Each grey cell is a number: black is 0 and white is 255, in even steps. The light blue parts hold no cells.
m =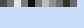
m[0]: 75
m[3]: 123
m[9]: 50
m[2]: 229

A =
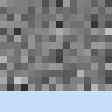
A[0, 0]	151
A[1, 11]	124
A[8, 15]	71
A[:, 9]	[156, 113, 112, 124, 150, 109, 79, 119, 125, 109, 90, 91, 124]
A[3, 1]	143
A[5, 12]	106
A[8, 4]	95
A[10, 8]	99
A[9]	[98, 145, 99, 107, 129, 143, 134, 152, 145, 109, 103, 115, 113, 147, 109, 166]
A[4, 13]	151
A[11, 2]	198
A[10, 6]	103
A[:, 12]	[124, 116, 109, 132, 115, 106, 106, 150, 129, 113, 126, 94, 83]
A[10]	[149, 110, 127, 133, 123, 113, 103, 97, 99, 90, 93, 177, 126, 124, 104, 86]
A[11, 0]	168
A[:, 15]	[76, 130, 104, 79, 192, 96, 131, 86, 71, 166, 86, 71, 151]
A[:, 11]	[129, 124, 129, 112, 124, 130, 137, 138, 123, 115, 177, 129, 165]
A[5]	[139, 94, 161, 110, 146, 108, 127, 101, 146, 109, 106, 130, 106, 100, 114, 96]
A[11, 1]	94
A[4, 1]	130
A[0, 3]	127
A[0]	[151, 134, 126, 127, 120, 126, 82, 122, 59, 156, 103, 129, 124, 99, 121, 76]
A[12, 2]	117
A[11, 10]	128
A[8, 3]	158
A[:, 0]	[151, 98, 132, 149, 84, 139, 117, 128, 179, 98, 149, 168, 132]
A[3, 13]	55
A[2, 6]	118
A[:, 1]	[134, 121, 89, 143, 130, 94, 118, 139, 123, 145, 110, 94, 60]

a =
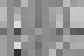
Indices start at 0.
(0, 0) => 164
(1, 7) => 163
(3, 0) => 170
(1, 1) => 141
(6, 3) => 139
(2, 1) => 141
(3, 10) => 186
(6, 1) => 141
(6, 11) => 174
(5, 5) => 128
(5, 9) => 174
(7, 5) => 123
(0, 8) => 132
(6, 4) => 141
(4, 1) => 141
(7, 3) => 124
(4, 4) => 136
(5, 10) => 162
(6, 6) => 141
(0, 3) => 183
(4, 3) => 137
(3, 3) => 141
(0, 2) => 131
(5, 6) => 141
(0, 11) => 165
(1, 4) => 149
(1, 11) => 197
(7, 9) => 145

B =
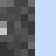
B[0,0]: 112
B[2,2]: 73
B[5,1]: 86
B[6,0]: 51
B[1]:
[85, 70, 71, 87, 66]
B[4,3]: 82
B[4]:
[200, 71, 84, 82, 59]
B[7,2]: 74
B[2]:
[75, 80, 73, 57, 89]

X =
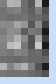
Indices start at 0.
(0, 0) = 127
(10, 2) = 115
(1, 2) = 129
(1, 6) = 80
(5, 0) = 135
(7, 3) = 127
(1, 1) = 126
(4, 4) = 121
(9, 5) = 84
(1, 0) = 115
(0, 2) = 175
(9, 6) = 30
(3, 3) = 149
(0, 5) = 182
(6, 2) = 197
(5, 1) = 146
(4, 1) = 142
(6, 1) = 187
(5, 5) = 162
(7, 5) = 109
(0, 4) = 86
